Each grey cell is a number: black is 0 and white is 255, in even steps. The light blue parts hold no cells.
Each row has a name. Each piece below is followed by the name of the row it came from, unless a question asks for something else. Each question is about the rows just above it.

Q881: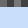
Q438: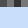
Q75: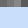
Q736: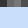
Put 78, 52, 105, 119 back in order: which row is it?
Q736
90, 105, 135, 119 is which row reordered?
Q75
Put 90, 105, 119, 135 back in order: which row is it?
Q75
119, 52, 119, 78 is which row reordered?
Q438
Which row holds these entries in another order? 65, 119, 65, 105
Q881
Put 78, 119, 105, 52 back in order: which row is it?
Q736

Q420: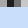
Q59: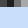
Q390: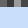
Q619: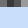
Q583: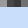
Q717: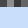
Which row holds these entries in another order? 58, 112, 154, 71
Q583
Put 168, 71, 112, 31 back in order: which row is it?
Q59
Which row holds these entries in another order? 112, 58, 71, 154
Q583
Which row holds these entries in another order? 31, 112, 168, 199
Q420
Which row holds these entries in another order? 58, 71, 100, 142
Q717
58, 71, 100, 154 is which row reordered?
Q390

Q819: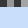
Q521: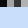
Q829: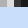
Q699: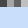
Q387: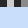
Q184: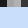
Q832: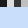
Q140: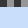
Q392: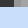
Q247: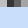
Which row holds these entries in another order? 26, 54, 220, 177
Q829
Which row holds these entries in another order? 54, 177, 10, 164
Q521
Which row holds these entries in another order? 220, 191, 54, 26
Q832
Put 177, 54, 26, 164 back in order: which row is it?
Q184
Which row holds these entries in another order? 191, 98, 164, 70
Q699

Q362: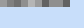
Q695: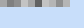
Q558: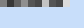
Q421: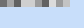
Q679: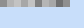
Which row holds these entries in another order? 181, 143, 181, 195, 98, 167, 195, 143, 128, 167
Q695
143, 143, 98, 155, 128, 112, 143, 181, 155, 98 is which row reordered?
Q362
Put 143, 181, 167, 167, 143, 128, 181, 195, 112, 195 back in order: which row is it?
Q679

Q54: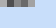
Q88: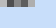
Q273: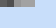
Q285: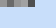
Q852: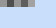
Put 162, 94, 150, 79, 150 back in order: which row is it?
Q852
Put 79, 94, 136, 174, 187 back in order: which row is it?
Q88
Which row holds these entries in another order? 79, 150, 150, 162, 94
Q852
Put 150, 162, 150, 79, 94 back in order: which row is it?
Q852
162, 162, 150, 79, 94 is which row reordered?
Q273
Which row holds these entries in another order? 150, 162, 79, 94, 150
Q852

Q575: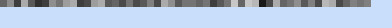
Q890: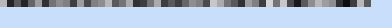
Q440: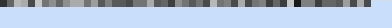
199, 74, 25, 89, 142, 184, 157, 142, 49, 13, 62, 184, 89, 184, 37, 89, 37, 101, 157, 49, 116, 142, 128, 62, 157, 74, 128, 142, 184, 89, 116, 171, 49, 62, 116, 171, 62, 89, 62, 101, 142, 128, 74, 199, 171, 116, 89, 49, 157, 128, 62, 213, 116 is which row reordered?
Q890
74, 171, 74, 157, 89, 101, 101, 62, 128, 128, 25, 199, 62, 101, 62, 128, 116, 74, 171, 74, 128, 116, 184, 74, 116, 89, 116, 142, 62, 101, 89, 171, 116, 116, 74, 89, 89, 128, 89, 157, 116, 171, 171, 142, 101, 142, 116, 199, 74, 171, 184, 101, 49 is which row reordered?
Q440
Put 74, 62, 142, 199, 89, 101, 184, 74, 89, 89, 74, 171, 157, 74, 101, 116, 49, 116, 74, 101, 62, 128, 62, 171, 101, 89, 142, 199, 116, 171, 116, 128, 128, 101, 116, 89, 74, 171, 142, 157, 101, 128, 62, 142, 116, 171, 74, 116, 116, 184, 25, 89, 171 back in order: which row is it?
Q575

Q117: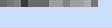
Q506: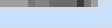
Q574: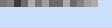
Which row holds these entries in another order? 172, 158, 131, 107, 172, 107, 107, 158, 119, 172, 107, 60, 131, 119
Q574
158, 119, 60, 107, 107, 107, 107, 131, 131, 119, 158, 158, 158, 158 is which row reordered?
Q506
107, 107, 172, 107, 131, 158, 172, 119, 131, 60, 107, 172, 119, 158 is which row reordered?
Q574
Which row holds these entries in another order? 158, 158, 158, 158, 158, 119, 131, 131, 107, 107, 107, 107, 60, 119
Q506
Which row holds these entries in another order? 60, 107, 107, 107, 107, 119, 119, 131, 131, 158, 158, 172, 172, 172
Q574
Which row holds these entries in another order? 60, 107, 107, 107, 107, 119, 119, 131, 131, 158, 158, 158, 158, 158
Q506
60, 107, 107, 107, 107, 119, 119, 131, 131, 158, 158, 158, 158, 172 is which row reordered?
Q117

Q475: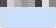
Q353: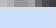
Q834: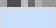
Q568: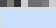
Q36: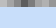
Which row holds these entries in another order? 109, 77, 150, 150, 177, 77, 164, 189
Q834
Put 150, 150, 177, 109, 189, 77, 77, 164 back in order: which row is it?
Q834
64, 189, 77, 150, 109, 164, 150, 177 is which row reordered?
Q353
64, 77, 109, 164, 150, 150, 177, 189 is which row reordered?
Q353

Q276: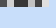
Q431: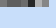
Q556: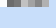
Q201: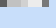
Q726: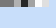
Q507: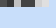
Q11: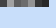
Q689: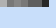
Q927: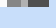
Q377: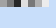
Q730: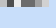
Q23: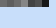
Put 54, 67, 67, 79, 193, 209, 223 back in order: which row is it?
Q507
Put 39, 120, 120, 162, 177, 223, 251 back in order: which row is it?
Q726
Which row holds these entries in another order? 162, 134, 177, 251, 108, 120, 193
Q556
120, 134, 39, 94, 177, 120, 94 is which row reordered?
Q689

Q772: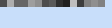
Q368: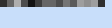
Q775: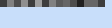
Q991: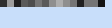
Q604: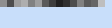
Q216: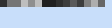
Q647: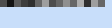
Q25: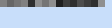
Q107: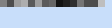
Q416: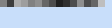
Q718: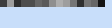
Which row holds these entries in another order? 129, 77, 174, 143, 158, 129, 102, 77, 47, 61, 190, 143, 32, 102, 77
Q416
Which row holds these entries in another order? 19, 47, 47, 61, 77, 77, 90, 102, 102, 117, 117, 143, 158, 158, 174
Q718
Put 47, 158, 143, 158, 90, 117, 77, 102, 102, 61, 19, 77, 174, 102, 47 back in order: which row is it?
Q368

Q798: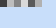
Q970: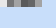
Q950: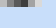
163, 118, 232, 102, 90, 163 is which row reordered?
Q970
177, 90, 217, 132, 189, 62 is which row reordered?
Q798
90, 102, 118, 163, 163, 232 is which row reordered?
Q970
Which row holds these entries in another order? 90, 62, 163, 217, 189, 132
Q950
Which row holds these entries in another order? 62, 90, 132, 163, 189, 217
Q950
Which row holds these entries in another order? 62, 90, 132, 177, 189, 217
Q798

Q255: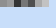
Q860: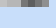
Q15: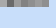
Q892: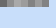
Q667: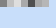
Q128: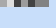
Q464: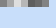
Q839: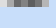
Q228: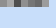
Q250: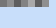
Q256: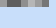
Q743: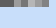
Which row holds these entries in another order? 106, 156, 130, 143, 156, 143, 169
Q15
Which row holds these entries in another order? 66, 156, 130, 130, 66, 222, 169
Q128
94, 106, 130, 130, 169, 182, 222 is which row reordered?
Q464
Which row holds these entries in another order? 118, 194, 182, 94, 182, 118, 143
Q860
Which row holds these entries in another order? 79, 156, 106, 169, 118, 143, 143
Q228
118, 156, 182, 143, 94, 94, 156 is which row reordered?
Q256

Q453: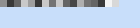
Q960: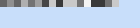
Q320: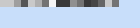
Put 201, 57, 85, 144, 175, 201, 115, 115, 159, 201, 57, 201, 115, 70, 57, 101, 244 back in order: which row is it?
Q320
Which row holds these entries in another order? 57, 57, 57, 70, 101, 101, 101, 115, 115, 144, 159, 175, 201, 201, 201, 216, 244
Q453
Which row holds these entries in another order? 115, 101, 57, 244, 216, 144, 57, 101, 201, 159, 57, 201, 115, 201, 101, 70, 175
Q453
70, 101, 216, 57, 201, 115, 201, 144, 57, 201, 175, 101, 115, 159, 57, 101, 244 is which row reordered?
Q453
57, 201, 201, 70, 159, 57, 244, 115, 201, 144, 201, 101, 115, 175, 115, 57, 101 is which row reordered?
Q960
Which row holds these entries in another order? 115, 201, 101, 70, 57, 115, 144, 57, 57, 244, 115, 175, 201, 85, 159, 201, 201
Q320

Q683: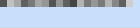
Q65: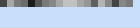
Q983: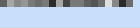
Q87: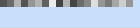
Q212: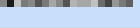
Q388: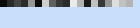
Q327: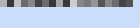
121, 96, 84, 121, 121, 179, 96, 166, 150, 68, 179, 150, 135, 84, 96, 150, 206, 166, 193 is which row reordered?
Q683
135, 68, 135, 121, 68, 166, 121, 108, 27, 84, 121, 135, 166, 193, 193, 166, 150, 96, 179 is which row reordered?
Q65
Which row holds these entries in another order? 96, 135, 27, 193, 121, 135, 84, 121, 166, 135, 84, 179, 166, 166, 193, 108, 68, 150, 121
Q212
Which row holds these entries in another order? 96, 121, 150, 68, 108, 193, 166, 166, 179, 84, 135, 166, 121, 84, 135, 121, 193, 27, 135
Q212

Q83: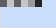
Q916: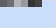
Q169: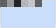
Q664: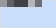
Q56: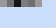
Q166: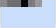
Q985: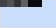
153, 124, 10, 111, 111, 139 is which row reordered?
Q166
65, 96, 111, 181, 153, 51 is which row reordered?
Q916
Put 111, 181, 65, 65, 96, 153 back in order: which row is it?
Q664
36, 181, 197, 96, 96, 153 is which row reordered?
Q169

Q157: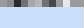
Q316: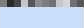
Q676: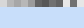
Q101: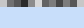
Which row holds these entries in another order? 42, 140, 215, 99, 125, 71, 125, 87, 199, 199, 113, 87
Q101
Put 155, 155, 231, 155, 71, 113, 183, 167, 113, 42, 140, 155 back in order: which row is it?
Q157
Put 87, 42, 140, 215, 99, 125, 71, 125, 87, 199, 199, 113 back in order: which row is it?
Q101

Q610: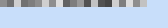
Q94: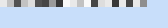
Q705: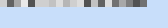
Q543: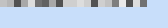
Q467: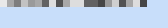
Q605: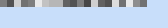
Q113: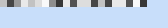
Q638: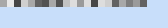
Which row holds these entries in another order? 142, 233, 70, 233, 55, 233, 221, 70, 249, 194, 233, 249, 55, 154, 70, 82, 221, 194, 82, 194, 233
Q94
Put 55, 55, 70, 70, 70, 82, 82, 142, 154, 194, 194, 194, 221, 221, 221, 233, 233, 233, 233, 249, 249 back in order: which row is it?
Q113
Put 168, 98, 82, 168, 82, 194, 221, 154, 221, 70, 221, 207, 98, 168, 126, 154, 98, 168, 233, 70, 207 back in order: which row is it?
Q638
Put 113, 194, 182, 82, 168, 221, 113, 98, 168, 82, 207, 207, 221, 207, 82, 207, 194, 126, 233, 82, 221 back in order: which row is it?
Q543

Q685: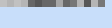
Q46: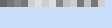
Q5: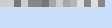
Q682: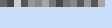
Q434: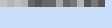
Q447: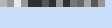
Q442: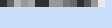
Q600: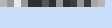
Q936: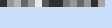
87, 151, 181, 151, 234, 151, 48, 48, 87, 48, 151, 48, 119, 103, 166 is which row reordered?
Q447
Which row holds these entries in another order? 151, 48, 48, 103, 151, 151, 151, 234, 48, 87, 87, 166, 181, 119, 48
Q447
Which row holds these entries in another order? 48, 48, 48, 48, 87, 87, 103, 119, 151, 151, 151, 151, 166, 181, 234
Q447
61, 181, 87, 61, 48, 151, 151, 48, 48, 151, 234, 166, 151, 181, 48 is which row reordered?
Q600
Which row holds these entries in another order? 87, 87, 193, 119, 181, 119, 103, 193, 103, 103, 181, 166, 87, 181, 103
Q434

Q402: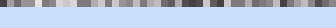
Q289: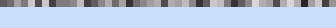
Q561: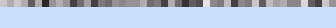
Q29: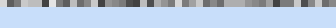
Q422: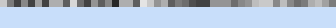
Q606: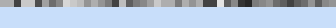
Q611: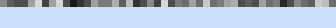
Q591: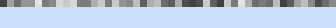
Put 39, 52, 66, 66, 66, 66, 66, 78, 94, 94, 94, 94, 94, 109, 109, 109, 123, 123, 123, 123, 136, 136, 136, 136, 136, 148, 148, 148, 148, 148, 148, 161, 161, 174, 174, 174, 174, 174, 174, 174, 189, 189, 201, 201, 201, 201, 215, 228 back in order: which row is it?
Q606
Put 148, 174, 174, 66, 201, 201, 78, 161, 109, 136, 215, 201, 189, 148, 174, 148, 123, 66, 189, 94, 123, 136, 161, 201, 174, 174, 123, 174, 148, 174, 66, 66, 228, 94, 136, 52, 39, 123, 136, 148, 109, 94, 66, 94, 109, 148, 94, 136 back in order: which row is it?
Q606
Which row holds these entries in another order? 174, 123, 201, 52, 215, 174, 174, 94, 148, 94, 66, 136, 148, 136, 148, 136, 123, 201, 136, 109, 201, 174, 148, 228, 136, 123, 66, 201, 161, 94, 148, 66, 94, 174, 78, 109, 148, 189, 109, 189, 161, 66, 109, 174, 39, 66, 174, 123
Q561
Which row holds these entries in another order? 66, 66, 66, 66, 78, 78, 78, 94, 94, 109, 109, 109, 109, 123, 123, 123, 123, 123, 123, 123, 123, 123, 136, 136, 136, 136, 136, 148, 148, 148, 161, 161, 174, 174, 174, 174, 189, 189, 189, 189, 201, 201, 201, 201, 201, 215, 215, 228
Q402

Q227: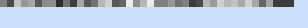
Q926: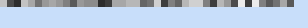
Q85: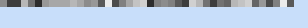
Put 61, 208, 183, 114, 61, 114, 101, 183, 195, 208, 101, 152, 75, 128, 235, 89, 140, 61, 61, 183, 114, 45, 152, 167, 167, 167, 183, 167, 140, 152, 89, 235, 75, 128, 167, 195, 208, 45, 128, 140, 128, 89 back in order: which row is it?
Q85
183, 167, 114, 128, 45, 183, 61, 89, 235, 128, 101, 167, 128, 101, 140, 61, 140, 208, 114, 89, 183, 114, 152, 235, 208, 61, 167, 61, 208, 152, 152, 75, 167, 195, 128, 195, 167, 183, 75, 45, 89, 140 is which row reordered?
Q85
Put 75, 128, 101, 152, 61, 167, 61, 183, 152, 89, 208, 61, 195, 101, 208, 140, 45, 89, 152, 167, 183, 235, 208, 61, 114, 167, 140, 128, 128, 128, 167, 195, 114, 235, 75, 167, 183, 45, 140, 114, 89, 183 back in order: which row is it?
Q85

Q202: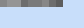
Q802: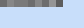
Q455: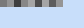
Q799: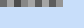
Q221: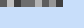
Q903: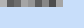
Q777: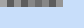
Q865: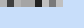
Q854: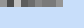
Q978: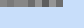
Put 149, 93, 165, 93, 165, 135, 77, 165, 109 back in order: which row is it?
Q799
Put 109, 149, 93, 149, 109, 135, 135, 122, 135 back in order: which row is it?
Q978

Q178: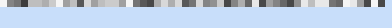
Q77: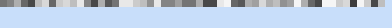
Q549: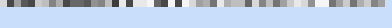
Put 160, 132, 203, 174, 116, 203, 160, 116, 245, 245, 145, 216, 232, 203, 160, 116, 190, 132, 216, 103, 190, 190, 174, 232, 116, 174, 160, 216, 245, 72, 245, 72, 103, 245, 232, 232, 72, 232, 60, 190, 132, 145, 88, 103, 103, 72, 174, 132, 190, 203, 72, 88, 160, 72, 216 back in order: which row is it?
Q549
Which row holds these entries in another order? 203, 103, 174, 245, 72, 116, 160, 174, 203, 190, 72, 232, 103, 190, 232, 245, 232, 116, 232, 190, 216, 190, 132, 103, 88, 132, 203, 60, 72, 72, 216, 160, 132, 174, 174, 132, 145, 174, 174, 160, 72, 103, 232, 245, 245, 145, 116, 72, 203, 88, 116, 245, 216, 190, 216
Q77
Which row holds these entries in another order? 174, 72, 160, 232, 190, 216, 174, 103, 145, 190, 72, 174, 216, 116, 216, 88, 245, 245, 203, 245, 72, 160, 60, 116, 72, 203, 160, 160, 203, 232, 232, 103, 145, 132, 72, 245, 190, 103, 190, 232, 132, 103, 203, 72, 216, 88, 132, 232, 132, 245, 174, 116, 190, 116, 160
Q549
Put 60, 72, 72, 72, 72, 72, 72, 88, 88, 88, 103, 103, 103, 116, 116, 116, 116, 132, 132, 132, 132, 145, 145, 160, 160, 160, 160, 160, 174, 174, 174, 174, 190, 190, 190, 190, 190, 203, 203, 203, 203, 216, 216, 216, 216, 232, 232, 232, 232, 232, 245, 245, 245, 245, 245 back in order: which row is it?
Q178
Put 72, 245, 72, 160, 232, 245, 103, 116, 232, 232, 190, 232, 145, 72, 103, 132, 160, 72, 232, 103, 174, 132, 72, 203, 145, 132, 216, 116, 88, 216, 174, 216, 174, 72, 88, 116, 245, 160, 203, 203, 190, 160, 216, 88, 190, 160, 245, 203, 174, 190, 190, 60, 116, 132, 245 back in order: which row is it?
Q178
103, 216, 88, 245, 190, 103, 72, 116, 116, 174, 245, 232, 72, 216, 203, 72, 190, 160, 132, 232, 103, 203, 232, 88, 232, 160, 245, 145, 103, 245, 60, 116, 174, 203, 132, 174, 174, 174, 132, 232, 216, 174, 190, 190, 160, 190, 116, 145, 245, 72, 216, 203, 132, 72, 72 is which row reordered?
Q77
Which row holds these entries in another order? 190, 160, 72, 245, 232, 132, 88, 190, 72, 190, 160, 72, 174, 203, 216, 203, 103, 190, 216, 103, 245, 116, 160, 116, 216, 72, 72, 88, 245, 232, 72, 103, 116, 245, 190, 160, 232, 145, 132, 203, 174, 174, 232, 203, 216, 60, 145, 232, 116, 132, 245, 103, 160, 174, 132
Q549

